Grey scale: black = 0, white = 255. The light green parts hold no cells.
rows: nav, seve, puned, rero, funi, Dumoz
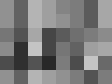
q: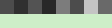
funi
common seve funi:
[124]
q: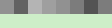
Dumoz

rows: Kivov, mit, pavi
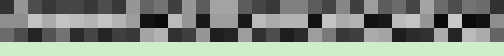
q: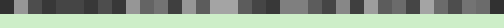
Kivov
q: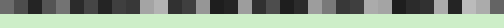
pavi
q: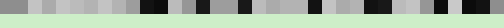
mit

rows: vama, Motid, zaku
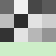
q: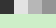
zaku
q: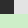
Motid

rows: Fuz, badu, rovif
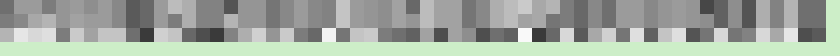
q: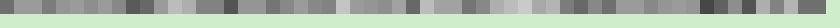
Fuz
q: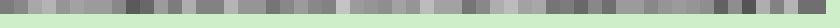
badu

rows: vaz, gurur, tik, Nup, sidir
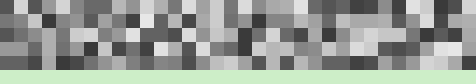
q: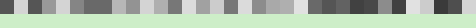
vaz

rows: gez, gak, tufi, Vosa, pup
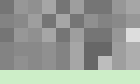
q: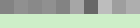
pup
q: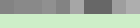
Vosa
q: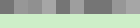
gez

